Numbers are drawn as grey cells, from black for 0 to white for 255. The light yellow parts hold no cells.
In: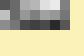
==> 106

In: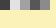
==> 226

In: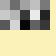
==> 109

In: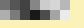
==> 85

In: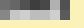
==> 102

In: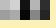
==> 210
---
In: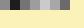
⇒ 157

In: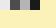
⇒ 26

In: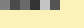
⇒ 52

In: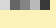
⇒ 185

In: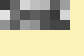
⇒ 191

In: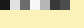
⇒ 247

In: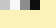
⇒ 14

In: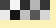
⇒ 181
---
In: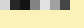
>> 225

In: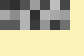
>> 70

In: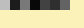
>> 66

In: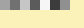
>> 246

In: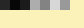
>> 131

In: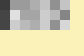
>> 196
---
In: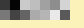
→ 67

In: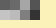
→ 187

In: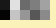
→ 196

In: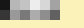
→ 153

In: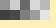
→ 73

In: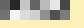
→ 242

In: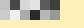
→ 239

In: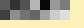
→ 142

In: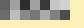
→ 189

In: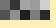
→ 143
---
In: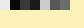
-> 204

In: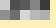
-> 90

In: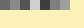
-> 62

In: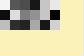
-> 23

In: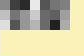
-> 85

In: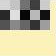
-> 114

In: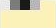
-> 123
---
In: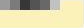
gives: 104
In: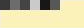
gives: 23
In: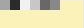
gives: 104
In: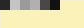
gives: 72
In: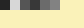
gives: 107
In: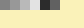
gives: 44
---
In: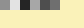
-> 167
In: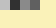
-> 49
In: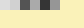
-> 170
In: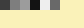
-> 19
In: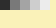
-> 164
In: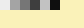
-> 62
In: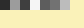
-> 93
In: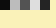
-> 83
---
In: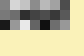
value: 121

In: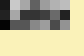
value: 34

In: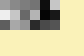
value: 238

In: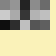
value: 203

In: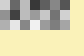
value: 146

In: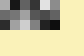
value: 107

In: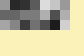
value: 102
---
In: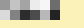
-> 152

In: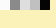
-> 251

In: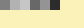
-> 127

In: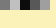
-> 121

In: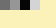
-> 110

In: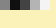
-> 132
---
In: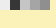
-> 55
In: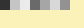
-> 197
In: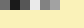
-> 26
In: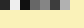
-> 238
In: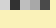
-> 50
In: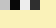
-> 8
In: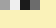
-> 239
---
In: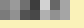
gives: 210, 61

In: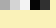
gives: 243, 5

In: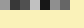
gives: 193, 23

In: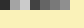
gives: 203, 45

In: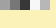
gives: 247, 55

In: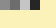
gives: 197, 38

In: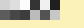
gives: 252, 31

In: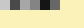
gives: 200, 21

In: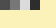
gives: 219, 45

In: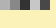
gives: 199, 51
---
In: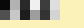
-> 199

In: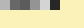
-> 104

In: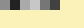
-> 34

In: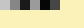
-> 134

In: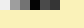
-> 158

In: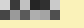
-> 154
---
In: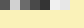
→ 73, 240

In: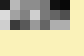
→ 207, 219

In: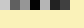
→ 3, 201

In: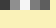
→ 245, 245

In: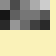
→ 118, 204

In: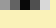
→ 8, 216

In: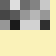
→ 151, 222
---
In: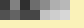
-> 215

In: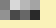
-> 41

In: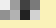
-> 210

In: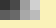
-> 187

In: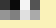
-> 170

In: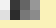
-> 139

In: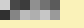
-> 154
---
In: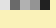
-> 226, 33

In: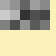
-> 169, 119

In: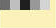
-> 108, 212

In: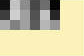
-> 17, 150

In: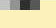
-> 195, 87

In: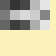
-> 91, 228
